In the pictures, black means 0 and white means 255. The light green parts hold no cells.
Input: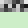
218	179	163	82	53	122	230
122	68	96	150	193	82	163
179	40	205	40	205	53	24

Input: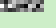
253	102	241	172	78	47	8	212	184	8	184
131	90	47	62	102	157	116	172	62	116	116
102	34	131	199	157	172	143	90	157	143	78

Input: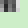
119	64	106	92	223
176	52	131	92	208
147	39	119	79	223

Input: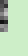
135	190
97	164
110	148
148	135
97	123
68	110
83	54
17	41

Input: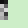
144	216
171	128
201	100
187	56
15	29

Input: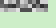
93	223	163	194	93	208	179	93	147	63	208	208
208	163	194	194	223	79	79	79	223	179	179	147
107	93	63	49	107	163	147	208	63	119	49	79

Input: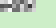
215	201	246	126	154	96	154	230	170
142	185	246	111	111	201	142	170	215
84	96	84	170	111	215	142	59	185
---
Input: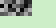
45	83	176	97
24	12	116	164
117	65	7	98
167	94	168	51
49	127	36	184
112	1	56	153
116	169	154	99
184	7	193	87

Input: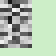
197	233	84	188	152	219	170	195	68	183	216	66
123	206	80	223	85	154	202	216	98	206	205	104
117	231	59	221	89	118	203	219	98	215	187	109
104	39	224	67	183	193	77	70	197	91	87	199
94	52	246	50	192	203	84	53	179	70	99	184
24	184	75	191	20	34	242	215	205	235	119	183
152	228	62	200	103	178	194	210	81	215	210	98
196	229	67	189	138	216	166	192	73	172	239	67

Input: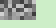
198	122	126	61	141
106	80	174	145	127
157	64	202	122	130
64	189	87	186	76
94	195	74	170	154
94	82	186	157	161
171	190	82	104	123
88	90	163	160	147
71	161	98	209	163

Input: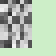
66	207	215	103	101	89	176	205	207	211	82	83
90	180	194	218	96	90	207	209	165	197	198	227
209	73	102	184	190	199	108	117	78	91	213	212
59	207	214	161	85	78	201	196	218	228	95	121
95	160	197	232	86	87	213	216	155	196	222	242
173	149	96	47	215	200	69	84	151	103	73	57
64	229	216	108	112	91	169	181	222	215	78	66
73	227	239	126	89	78	192	203	214	216	103	120

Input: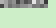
58	133
174	102
134	125
227	119
103	164
81	145
123	143
70	120
144	133
126	113
160	163
178	71

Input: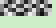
222	35	196	219
150	107	184	97
35	230	37	16
120	116	108	74
223	32	227	204
127	176	114	237
35	211	37	136
142	53	180	27
222	72	203	46
106	225	48	167
38	149	85	242
162	29	225	176
214	139	133	47
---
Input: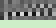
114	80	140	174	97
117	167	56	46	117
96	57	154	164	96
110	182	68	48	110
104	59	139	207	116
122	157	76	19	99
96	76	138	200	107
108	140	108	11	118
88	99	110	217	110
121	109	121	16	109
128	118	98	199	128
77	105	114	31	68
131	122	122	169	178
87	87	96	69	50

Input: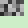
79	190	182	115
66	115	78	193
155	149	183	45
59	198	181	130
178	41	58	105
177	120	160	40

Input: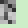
149	121	46	196	201	162
146	46	149	204	185	65
91	141	140	92	80	190
55	182	196	197	158	187

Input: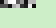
182	13
184	239
18	31
150	51
88	200
253	172
248	17
165	82
18	79

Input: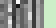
113	129	129	129	129	129	129
173	163	173	173	181	173	173
60	59	59	59	59	59	59
173	173	173	220	221	173	173
82	148	128	128	128	128	115
90	114	96	96	96	96	96
249	24	127	127	143	127	156
60	70	60	60	46	60	60
160	194	226	112	194	232	194
127	113	118	118	118	118	118
147	90	104	145	125	100	125

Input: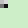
217	17
192	116

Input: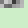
180	185
136	166
58	157
178	103
203	112
124	191

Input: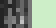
119	119	119	119	119	119	119
65	65	49	65	89	83	53
102	102	102	102	169	192	102
67	67	125	67	67	67	100
42	42	42	42	124	133	42
116	36	116	116	116	116	116
44	42	44	44	89	110	44
36	53	36	36	36	36	36
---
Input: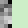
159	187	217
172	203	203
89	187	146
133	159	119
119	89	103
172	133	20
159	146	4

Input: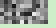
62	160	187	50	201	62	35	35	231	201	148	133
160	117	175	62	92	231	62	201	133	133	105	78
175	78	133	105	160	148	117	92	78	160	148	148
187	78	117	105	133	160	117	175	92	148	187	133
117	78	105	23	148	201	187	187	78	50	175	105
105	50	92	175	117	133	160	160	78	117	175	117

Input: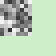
243	217	243	201	133	72	117	117
187	201	217	117	101	133	117	160
86	201	201	229	133	147	133	229
160	160	187	117	147	229	86	187
117	147	174	201	133	60	201	187
229	101	147	147	60	101	160	60
147	72	133	174	86	117	86	201
229	101	60	101	174	72	187	243
101	187	47	243	217	86	217	72

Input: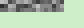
47	78	177	164	78	78	62	94	150	191	136	136	136	62	122	164
108	108	150	136	78	108	122	122	108	164	136	108	136	94	122	136
191	177	78	108	164	150	177	150	94	62	94	108	94	164	122	78

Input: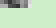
175	175	83	70	54	148	121	228
133	95	54	95	121	160	133	215

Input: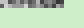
97	210	181	153	153	153	210	109	124	165	140	82	124	68	165	124
194	194	82	109	153	97	140	82	109	181	68	124	140	109	53	68

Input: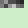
126	67	153	196	111	95
111	153	79	79	54	38

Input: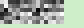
115	18	190	130	162	87	72	72	162	6	100	34	87	115	100	115
60	146	162	130	47	176	176	146	176	146	130	218	176	115	190	176
100	249	130	100	87	162	190	146	162	202	100	233	176	115	162	202
34	60	87	190	146	233	202	249	60	47	218	176	218	202	218	249
202	100	72	218	218	190	146	233	130	100	218	72	218	233	176	202
218	233	60	60	47	115	72	100	146	202	115	87	72	47	130	60
